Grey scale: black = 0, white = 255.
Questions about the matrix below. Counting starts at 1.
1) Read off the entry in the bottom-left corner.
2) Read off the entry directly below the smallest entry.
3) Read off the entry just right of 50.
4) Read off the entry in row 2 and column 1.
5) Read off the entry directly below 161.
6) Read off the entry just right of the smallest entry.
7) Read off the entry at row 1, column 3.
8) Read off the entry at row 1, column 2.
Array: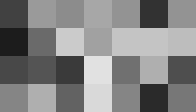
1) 133
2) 72
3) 147
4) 28
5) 225
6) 106
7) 140
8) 154

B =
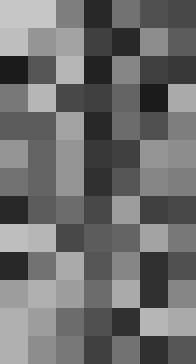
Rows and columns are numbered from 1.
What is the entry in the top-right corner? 72
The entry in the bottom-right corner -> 86
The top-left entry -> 198
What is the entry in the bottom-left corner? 176
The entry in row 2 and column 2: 149
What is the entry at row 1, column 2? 198
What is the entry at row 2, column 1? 190
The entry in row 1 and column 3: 126
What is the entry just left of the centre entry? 149
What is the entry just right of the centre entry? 86
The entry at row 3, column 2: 86

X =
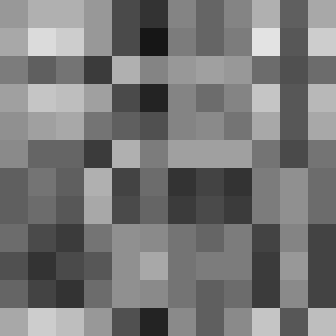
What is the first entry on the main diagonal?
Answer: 152
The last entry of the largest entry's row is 205
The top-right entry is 168
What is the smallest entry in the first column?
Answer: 80
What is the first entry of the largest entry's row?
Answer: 168
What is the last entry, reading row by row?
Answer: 190
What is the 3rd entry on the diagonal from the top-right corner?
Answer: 108
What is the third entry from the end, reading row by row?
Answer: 197
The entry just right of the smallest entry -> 124
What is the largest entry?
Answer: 227
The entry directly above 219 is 176
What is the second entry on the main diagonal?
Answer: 219
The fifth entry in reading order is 74
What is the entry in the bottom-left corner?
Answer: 168
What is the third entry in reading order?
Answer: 176
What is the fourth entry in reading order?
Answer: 152
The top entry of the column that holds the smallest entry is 51
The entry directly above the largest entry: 176
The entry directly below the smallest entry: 132
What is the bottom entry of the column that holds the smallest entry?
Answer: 35
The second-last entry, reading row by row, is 87
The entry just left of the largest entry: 124

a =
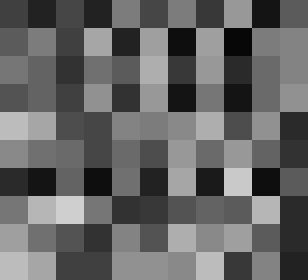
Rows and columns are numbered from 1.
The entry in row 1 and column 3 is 70
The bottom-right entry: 34
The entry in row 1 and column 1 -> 64
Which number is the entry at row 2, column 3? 64
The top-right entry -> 91
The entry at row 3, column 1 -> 118
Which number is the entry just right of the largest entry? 118
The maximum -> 207
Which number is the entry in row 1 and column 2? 34
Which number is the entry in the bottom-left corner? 188
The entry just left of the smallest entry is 159
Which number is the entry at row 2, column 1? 91
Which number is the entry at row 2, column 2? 124
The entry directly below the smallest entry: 42
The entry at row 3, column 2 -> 99
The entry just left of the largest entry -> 182
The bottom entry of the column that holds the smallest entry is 56
